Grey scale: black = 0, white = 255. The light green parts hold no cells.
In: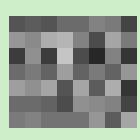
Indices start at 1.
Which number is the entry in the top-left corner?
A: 84
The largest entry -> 197
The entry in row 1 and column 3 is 84
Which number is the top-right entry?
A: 68
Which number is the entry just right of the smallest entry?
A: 130
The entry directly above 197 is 181
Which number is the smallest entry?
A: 39
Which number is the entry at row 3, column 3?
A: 60
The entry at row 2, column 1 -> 150
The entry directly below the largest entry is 158
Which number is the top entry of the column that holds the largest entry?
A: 107
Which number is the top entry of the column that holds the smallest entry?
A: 130
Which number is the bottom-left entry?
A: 122
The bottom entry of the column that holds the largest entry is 115

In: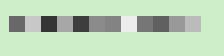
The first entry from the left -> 104
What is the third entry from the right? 96
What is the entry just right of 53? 167
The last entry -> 187

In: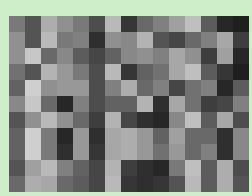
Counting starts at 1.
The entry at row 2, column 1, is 144
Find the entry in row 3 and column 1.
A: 144
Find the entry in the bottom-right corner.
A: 84
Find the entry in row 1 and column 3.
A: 173
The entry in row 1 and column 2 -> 84
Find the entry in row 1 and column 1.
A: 121
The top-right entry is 31
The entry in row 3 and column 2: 199
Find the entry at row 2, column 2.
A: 84
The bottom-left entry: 105
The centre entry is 98
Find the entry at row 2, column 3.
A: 185

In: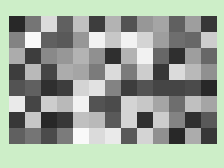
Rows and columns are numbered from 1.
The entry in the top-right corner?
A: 55
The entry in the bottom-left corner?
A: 96
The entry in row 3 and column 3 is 137
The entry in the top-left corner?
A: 40
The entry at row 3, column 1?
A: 172
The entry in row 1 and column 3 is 219
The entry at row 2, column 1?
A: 131
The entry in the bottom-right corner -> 55
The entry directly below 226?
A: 83
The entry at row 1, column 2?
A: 117
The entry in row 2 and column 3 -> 96

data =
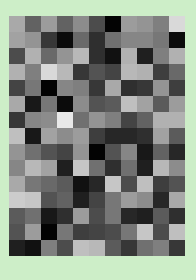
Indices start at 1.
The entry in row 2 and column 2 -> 148
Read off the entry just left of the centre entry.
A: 156
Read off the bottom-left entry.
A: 31
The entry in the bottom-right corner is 55
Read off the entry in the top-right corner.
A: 217
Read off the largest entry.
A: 232
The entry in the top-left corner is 169
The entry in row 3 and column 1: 76
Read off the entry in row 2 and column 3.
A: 55
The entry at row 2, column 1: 162
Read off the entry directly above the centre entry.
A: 148
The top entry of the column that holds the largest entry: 98
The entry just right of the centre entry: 39
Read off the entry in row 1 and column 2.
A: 98
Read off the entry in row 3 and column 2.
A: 177
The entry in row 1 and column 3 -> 156
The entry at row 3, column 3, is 105

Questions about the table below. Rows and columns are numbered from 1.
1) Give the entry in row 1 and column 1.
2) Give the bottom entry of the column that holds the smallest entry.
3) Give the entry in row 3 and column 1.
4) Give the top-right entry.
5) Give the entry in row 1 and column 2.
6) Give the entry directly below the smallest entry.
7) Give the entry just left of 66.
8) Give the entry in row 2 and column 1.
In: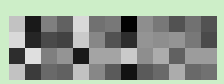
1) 194
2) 18
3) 45
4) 82
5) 25
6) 45
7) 74
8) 217

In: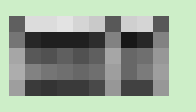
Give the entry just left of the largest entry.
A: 220
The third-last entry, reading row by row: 65
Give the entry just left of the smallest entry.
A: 130
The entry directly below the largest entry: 31
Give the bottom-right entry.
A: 151
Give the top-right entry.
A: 88
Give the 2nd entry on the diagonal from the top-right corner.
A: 39
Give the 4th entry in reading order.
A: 227
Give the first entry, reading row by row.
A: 95
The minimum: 23
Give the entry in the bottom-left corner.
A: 158
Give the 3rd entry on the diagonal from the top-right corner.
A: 103
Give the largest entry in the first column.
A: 173
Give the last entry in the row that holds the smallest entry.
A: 130
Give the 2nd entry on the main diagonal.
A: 39

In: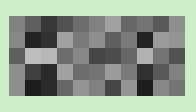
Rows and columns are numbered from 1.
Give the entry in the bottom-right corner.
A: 116
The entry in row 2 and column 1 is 135
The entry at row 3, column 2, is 190
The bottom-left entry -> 142
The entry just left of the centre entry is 135
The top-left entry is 129
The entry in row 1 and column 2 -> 95
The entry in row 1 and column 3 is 56
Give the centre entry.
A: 70
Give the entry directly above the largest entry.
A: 35
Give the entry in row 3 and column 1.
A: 95
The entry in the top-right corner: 142

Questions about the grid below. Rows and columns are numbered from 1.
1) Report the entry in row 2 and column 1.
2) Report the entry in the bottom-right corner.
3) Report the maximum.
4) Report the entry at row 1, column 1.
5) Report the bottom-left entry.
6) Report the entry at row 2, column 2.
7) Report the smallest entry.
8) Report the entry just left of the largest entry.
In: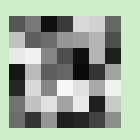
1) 193
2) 141
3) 247
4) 86
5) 108
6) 94
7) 9
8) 134

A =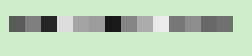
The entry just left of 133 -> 25
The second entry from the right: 104
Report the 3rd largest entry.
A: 172
